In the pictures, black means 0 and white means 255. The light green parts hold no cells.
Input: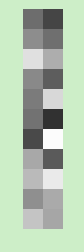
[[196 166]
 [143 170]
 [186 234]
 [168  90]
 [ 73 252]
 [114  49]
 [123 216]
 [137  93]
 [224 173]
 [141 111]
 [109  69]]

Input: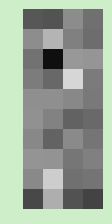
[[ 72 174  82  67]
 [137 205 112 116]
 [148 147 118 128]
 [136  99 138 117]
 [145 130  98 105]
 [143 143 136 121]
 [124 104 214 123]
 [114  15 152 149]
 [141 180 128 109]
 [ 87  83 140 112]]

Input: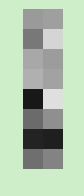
[[111 131]
 [ 35  31]
 [107 143]
 [ 24 223]
 [176 162]
 [168 156]
 [120 213]
 [154 159]]

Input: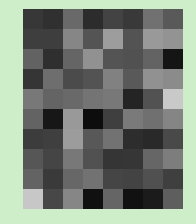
[[199  71 134  16 101  17  27  94]
 [ 99  58 103 114  69  67  80  63]
 [ 86  69 120  81  53  54 102 125]
 [ 60  63 156  88 114  45  41  73]
 [ 99  23 153  13  63 122 112 133]
 [120 100 105 116 120  36  82 201]
 [ 53 110  75  83 129  89 145 139]
 [ 98  47 101 145  84  81  99  21]
 [ 62  62 134  84 157  83 153 147]
 [ 55  48 105  44  67  57 113  89]]

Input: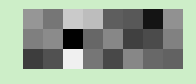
[[ 61  81 240 118  72 135 104  98]
 [127 139   1 103 135  64  75 129]
 [150 118 202 189  94  88  20 145]]

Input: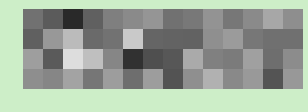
[[142 134 163 118 157 110 157  83 143 177 137 153  84 152]
 [158  90 221 191 134  49  79  87 170 128 123 160 110 140]
 [ 96 152 187 106 114 201 101  99  98 143 155 119 112 112]
 [113  91  41  96 127 138 149 113 120 147 119 138 167 142]]

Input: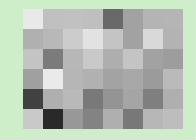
[[201  41 152 131 175 120 183 189]
 [ 65 175 185 121 148 165 127 175]
 [160 234 182 177 163 168 155 186]
 [196 123 183 201 174 196 162 157]
 [176 184 204 226 196 162 217 179]
 [233 192 193 191 105 162 180 181]]

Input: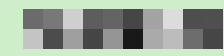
[[196  76 159  69 149  25 170 188 109  70]
 [107 120 207  93 100  70 163 220  78  79]]

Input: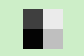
[[  4 191]
 [ 63 235]]
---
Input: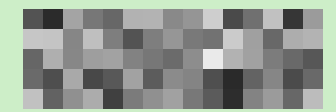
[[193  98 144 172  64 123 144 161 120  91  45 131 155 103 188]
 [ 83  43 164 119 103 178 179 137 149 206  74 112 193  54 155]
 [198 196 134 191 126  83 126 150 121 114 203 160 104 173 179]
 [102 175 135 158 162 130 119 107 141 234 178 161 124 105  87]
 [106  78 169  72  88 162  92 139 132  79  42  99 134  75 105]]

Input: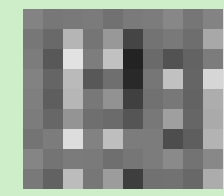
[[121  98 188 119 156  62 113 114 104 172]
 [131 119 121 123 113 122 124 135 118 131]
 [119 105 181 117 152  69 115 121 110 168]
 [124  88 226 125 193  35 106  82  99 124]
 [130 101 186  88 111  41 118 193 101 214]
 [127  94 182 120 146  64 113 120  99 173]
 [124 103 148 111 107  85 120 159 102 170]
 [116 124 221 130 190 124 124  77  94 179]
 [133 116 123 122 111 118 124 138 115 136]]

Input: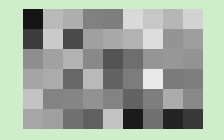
[[166 159 113  96 195  27 113  36  57]
 [ 21 185 174 129 126 217 199 182 211]
 [ 59 202  74 160 169 178 221 148 158]
 [142 161 178 137  84 110 149 151 147]
 [164 171 103 185  99 124 233 123 126]
 [194 131 133 146 131  99 126 171 136]]

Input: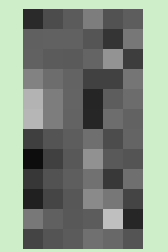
[[ 68  84  91 112 104  84]
 [ 42  76  91 125  82  93]
 [ 96  97  97  85  52 119]
 [ 97  91  90 100 147  61]
 [130 109  99  65  65 117]
 [179 125 100  37  93 108]
 [182 125  99  38 109  98]
 [ 63  84  93 111  76 100]
 [ 13  64  88 145  89  84]
 [ 55  82  94 113  56 111]
 [ 32  69  87 138 119  68]
 [120  96  88  92 191  38]]

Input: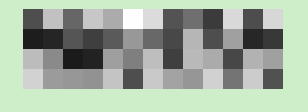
[[210 155 151 146 196  78 201 163 150 209 116 204  81]
 [ 78 193 102 199 171 254 219  83 111  59 217  77 215]
 [ 29  37  85  63  90 152 104  72 182  78 160  39  56]
 [188 138  27  34 159 127 190  63 185 171  71 178 160]]

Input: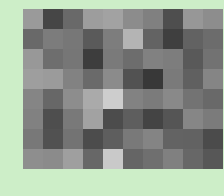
[[142 139 159 103 201 101 111 128 103  87]
 [154  70 105 157 162 140 128  78 151 141]
 [105 124 119  90 125 180  99  63  98 108]
 [152 110 118  61 122 109 129 125  89 114]
 [158 155 130 106 139  82  56 122  96 133]
 [133 103 141 170 205 130 123 137 115 105]
 [129  78 121 162  76  94  68  85 134 123]
 [120  81 115  76  94 121 132  99  98  75]]
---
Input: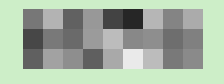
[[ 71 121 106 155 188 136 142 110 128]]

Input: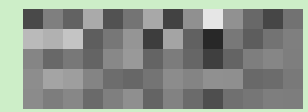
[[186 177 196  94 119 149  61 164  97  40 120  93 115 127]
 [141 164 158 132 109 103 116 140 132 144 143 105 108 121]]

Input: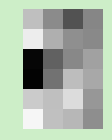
[[237 175 143 137]
 [  3 114 189 168]
 [246 192 183 142]]

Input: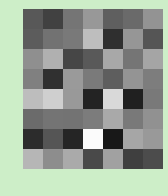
[[ 92 114 121 190  47 150  85]
 [128  48 154 122  94 148 125]
 [107 116 115 124 169 121 145]
 [182 141 170  73 161  63  76]]

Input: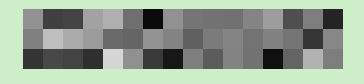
[[128 190 171 155 106 101 147 131  96 123 132 115 129 117  54 135]]

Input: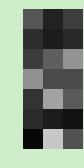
[[ 45  28  41]
 [145  75  74]
 [ 43  28  18]]

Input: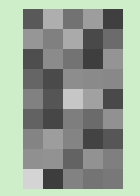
[[150 128 170  73 107]
 [101  74 141 138 136]
 [ 98  70 126 107 145]
 [144 146  99 146 127]]

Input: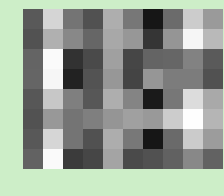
[[ 82 176 136 102 168 151  53 149 246 185]
 [101 246  34  83 151  68 150 124 124  81]
 [ 82 152 116 127 149 160 153 204 254 181]
 [ 98 250  59  70 164  74  81  97 136  98]]

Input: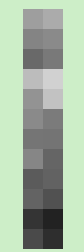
[[132 138]
 [188 209]
 [138 123]
 [134 101]
 [ 99  81]
 [ 74  46]]
